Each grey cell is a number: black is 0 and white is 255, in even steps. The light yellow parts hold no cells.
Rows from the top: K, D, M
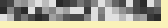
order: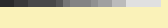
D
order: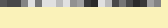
M
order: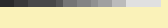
M
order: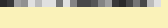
M

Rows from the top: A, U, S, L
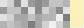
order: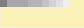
S
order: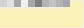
S
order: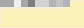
L
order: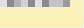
U
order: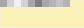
L

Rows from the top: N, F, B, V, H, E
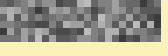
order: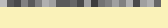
H
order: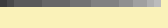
B
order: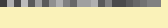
V
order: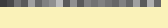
B
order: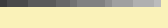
V

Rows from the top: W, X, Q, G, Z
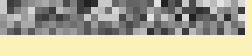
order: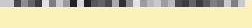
Q
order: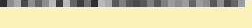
Z
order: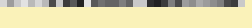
W
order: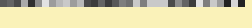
Q

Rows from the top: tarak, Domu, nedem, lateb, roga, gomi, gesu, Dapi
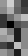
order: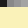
gomi
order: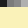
roga
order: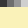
tarak
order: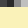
gesu
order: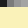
Dapi

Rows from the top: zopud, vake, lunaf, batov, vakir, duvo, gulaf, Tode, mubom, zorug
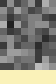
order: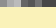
zorug
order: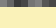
vakir

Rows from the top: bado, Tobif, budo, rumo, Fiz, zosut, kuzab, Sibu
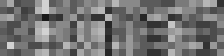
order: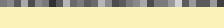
Tobif
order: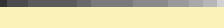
Fiz
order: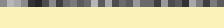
Sibu
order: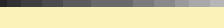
zosut
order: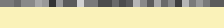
kuzab
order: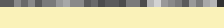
Fiz

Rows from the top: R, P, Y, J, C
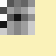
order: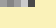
P
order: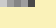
P

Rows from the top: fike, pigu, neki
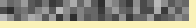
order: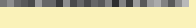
neki
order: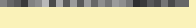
fike
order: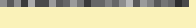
pigu
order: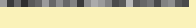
neki
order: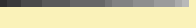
neki

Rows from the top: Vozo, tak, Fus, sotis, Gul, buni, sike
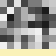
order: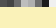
Fus
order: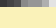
buni
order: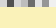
sike
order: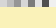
Gul
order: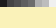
tak
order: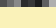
sotis

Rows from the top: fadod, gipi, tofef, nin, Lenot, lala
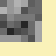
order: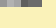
fadod
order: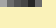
Lenot

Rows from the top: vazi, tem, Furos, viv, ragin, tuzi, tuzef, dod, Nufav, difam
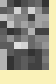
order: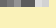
tuzef
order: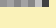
viv
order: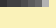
difam
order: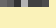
difam
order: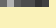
dod
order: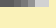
tem
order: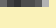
dod

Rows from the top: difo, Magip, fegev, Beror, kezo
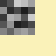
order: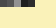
Beror
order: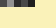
Magip
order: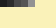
Beror
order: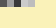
difo

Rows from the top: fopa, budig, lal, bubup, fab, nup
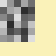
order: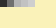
bubup
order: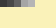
fab
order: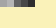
budig
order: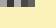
fab

